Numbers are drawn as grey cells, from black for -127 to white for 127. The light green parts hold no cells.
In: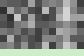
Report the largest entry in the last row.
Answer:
71
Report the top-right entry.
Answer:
-64
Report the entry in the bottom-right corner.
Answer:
-64
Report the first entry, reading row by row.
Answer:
-23
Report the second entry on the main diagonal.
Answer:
33
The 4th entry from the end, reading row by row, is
5
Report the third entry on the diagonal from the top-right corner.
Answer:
83
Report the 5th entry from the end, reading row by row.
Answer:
-64
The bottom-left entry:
-7
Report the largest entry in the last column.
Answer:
33
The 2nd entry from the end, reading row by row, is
33
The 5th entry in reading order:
33
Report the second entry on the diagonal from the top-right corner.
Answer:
5

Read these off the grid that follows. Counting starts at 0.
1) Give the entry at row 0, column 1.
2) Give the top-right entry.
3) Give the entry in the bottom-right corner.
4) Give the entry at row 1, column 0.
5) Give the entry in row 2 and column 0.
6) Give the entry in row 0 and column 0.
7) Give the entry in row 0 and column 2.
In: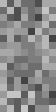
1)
-34
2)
40
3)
69
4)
-18
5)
26
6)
56
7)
40

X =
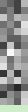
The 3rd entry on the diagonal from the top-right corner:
-2
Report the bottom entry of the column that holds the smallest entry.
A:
-31
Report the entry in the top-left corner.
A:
-2
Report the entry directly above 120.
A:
71
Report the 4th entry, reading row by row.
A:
55
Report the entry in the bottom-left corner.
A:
42
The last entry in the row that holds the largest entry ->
27
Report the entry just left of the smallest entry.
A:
-47
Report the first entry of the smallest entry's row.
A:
-15
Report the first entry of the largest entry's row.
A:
-2
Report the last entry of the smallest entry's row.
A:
-31
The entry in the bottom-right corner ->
83
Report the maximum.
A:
120
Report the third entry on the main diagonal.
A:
55
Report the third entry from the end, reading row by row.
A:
27

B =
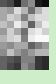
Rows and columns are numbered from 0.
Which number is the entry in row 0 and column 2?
-99
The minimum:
-114
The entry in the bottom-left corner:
-29
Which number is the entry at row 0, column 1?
-56
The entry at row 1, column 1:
26
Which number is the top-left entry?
-42
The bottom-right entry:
-85
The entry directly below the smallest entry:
92
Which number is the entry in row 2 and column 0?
40
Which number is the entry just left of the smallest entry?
-99
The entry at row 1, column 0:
40
